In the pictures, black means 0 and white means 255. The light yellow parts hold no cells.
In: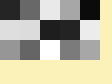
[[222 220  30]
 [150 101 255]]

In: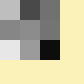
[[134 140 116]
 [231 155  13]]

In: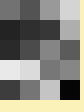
[[ 35  47  55]
 [ 42  75 133]]

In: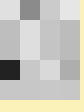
[[190 222 197]
 [189 222 196]]

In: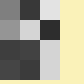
[[149 213  45]
 [ 62  66 212]]

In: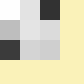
[[190 228 219]
 [ 59 212 207]]

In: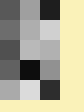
[[109 174 208]
 [ 80 185 177]]
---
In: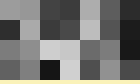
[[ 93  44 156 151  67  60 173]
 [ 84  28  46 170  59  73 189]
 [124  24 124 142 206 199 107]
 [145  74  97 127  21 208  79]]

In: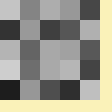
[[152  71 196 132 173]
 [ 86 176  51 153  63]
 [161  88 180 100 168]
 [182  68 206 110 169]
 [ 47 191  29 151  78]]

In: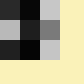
[[  7 199  41]
 [ 30 122 185]
 [  5 197  32]]

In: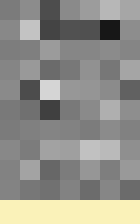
[[183 166 123 140  77 138 156]
 [ 23 141 136 195  68  81  80]
 [139 133 125 127 155 134 134]
 [119 165 133 153 107 120 145]
 [139  97 138  76 213 151 149]
 [175 142 121 112  64 121 138]
 [139 129 123 128 132 130 124]
 [186 143 136 124 162 159 193]
 [126 153 130 163 103 124 150]
 [134 107 131 119 113 130 108]]

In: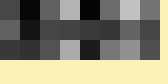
[[194 115  71   7  96 179   4 107]
 [ 99  70  97  21  69  67  58  55]
 [144  79  57  50  82 170  28 119]]

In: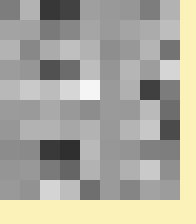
[[125 178 125 179  55  66 159 153 150]
 [171 189 163 162 122 135 165 154 164]
 [180 115 179 136 171 191 178 142 152]
 [157 213 156 150  81 108 189 149 181]
 [ 64 124 184 201 188 214 245 154 176]
 [186 109 155 154 169 153 141 154 153]
 [199  75 151 178 178 167 178 153 180]
 [128 126 140 138  57  47 185 151 148]
 [201 143 149 152 122 101 178 154 176]
 [162 156 153 146 212 189 111 154 133]]

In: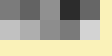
[[ 44 102 123  99 144]
 [122 211 193 174 141]]

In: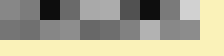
[[122 209 135 124  13 106 169 172  81  14]
 [136 140 117 112 134 141 104 110 129 178]]

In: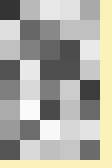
[[225 169  52 185 231]
 [192 192 223 103 136]
 [ 76 233 192 128 100]
 [ 79 200  83 232  79]
 [204  60 127 217 125]
 [191 105 171 250  74]
 [215 227 154 108 248]
 [198 107  85 217 191]]
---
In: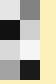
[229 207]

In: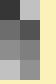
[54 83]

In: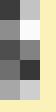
[ 60 250]

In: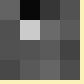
[ 99 203  90  77]

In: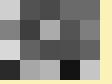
[207  62  77  19]

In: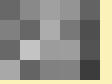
[104 103 156 130]
